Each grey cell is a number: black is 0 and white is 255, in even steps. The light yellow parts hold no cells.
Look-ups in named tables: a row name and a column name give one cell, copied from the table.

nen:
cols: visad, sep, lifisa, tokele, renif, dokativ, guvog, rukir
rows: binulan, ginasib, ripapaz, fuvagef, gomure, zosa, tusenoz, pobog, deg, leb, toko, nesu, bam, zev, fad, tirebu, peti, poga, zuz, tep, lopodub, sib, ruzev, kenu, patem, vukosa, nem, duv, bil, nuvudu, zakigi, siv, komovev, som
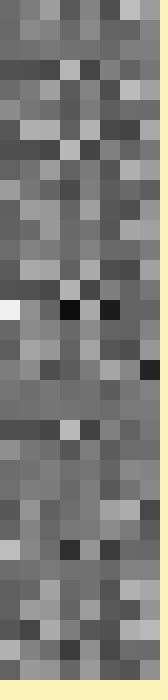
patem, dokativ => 89
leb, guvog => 106
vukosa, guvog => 172
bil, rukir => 129
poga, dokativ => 86
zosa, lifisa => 108
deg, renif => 122
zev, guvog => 73
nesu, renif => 115
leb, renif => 126
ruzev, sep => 119
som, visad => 98
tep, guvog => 117
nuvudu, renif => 114
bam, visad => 109
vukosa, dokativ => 160
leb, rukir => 94
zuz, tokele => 93

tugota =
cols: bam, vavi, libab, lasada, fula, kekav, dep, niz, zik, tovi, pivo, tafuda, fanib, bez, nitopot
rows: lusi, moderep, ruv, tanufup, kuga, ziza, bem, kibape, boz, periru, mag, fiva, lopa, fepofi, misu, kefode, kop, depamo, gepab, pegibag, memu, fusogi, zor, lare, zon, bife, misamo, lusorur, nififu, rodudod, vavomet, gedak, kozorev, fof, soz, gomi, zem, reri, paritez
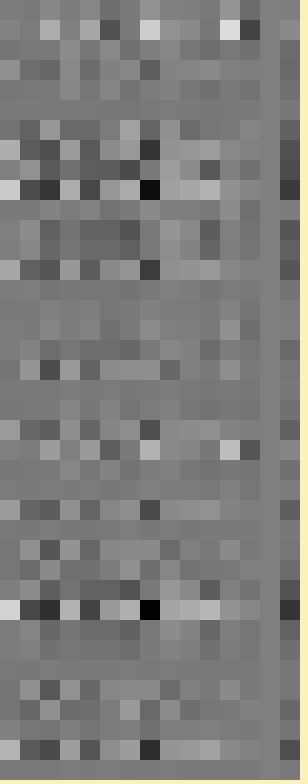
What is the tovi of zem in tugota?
125
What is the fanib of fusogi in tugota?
126
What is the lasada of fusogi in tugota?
142
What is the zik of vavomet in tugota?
164
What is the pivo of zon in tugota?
121
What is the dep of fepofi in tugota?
148
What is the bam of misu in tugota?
123
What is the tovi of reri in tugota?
153
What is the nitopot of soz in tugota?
119
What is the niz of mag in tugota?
137
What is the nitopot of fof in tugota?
120
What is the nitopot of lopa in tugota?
96
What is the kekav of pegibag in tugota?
123
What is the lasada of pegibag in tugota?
124
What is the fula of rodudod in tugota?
99
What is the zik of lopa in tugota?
141
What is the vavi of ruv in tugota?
121
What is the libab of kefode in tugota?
127
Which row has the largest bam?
vavomet

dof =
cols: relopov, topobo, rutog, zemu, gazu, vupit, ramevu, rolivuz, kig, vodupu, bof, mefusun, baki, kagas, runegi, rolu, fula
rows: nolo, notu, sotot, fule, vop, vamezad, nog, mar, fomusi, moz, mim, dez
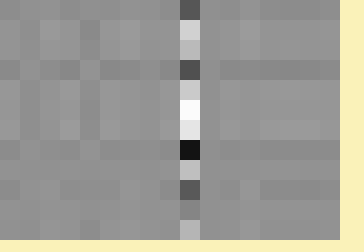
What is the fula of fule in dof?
139
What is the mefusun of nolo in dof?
142
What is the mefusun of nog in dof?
152
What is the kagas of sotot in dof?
148
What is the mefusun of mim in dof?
146
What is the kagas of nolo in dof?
141
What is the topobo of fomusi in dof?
145
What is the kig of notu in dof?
148
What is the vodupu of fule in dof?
80
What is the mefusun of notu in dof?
149
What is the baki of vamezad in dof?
149

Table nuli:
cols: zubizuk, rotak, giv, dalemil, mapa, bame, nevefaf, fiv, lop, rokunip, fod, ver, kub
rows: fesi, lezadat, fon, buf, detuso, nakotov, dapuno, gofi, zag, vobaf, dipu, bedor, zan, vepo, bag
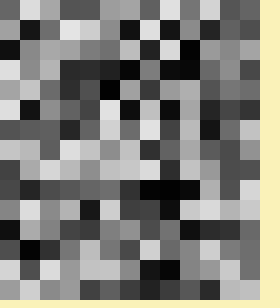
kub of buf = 72
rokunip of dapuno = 186
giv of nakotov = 142
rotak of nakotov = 18
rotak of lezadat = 21
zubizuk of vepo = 212
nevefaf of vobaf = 50
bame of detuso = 2
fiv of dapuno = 225
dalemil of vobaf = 87
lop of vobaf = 2
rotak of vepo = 78
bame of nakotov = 225
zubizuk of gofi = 197
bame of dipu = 206

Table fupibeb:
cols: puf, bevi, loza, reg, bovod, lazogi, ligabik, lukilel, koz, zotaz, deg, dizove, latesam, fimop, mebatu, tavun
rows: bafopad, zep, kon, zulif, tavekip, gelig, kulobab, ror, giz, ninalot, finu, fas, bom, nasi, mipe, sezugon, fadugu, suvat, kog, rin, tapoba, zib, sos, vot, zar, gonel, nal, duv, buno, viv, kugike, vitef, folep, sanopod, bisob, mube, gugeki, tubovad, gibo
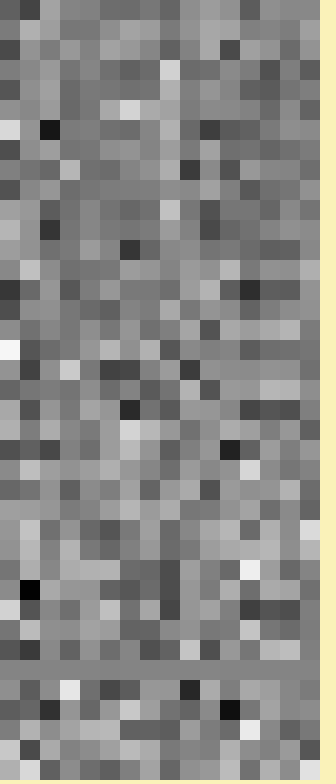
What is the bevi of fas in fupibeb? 147
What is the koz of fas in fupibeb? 155
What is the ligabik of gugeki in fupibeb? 97
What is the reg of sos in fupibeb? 129
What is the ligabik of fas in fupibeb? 117
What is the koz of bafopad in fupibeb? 101
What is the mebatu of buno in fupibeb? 104
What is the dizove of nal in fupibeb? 182
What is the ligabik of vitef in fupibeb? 99
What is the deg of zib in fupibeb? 142
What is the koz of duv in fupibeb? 107
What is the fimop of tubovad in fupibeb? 129
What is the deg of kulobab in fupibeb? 62

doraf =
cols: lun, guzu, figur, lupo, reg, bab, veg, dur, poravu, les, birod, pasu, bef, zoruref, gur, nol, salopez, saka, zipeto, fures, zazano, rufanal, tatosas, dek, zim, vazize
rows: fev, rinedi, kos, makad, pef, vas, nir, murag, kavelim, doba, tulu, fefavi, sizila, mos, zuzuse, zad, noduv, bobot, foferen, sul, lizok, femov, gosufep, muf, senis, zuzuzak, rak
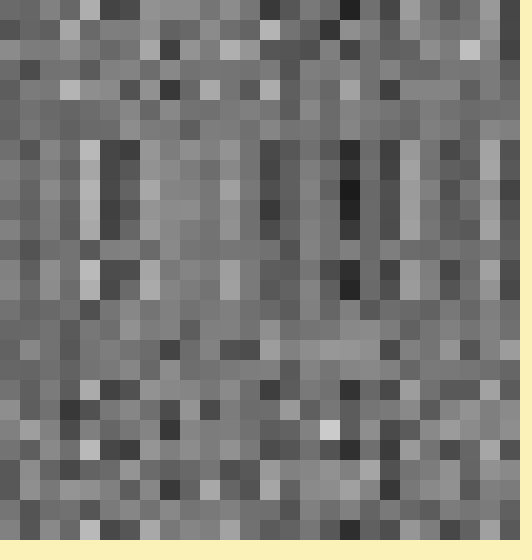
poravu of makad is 136
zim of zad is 127
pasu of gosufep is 145
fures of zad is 109
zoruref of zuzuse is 88
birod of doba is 119
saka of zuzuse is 38
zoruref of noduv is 143
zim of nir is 134
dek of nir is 99
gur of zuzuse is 98
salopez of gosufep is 83
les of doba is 130
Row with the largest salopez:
femov

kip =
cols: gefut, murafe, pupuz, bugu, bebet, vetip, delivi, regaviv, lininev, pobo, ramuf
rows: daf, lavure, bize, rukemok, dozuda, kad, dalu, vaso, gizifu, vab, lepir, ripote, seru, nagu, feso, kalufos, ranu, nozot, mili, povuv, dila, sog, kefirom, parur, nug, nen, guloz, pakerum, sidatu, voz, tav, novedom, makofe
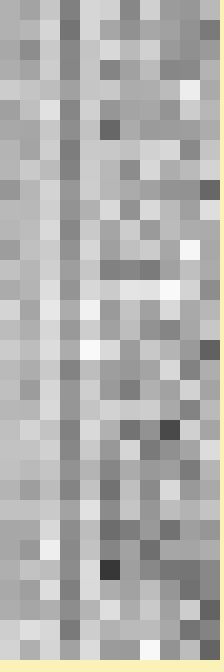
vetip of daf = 209
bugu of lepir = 147
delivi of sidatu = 159
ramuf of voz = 136
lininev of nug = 217
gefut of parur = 192
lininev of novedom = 168
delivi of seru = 192
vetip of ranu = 161
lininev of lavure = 161
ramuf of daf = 185
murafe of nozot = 189
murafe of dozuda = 196

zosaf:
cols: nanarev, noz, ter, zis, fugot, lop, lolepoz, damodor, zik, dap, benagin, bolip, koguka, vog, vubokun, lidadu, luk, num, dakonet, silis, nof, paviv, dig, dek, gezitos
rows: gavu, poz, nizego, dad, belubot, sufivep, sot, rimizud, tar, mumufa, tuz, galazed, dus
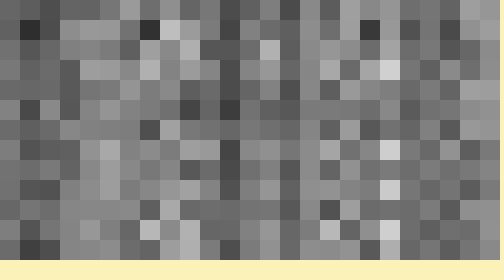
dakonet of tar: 112
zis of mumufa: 128
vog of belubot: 130
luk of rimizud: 165
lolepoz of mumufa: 124
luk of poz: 110
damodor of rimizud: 139
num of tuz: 158
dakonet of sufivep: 109
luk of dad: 168
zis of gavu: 100
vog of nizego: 177

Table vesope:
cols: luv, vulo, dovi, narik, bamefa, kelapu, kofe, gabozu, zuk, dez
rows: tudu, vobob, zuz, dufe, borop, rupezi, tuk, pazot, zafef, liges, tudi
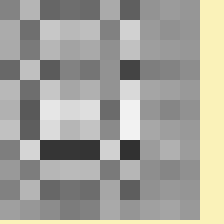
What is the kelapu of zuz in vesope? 144
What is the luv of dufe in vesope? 104
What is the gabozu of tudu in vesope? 147
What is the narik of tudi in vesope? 124
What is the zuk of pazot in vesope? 176
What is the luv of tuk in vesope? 193
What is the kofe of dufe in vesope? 68
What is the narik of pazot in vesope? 54
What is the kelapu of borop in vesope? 147
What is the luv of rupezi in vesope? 177
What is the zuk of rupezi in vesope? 134
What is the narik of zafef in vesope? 186

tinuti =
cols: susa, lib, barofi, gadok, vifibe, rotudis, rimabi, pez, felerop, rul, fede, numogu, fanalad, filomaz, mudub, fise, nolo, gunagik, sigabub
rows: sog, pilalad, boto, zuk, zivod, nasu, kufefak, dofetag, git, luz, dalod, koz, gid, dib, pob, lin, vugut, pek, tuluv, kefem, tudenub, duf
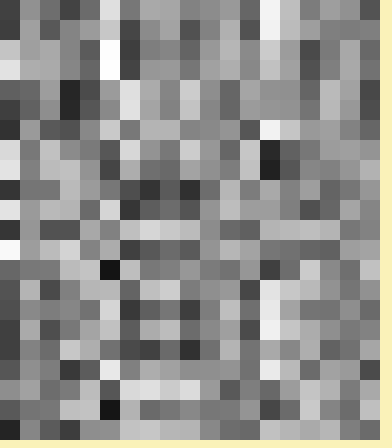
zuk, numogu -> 174
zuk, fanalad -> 136
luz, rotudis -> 119
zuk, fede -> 161
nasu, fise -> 116
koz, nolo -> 180
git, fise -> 134
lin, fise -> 116
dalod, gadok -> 180
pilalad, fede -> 130
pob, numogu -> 152
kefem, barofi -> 109
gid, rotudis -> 172
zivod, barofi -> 157

